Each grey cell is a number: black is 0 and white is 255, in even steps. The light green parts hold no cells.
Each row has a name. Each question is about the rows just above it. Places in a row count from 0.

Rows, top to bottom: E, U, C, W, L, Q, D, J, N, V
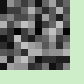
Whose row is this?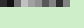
D
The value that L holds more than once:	[4]
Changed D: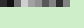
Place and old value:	3, [192]
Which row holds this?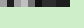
N
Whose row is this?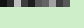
Q
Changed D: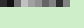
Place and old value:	6, [88]
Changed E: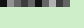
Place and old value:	7, [161]

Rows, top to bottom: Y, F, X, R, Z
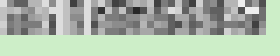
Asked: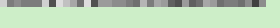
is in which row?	R
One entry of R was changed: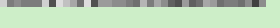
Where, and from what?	23, [155]
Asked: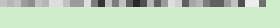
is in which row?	F

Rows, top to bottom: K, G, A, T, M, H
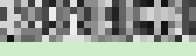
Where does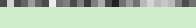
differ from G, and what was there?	17, [101]
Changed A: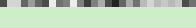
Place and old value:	18, [155]
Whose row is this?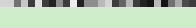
T
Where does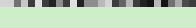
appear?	K

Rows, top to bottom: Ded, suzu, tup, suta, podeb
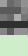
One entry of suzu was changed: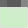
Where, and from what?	0, [90]
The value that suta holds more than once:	[48]
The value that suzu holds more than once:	[90]

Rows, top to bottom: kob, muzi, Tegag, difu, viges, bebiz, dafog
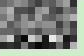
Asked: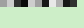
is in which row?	bebiz
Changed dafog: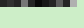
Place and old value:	8, [103]
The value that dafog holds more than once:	[37]
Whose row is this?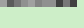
difu
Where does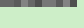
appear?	viges

